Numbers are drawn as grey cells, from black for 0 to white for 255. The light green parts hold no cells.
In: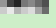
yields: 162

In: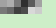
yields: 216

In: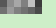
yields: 99

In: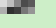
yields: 119

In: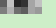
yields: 165

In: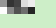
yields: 109

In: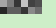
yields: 137
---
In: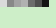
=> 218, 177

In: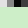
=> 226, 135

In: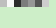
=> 248, 205

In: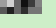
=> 209, 157

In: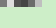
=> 222, 191

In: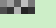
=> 190, 178

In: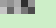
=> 196, 183

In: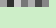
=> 202, 174

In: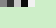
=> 241, 200
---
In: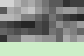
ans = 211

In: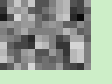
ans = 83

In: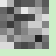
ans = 232

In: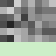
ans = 89

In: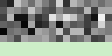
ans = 63

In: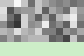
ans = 198

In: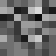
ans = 142
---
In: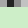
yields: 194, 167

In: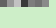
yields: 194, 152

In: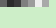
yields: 238, 169

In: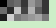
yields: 207, 194

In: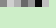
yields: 207, 191

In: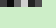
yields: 208, 106

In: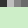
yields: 190, 133
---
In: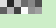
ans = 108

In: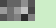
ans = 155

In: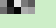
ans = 229

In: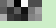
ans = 16

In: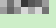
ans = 86

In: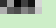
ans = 64
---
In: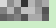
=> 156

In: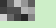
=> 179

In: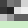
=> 225

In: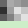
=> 225

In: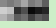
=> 25

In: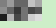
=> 71

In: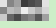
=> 176

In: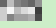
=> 233
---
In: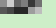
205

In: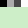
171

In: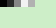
43

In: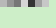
148

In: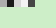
26

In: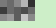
106

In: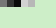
52

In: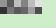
90

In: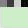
60
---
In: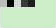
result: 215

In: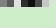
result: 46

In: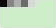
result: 174

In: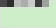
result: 172

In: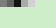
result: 20

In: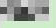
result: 55
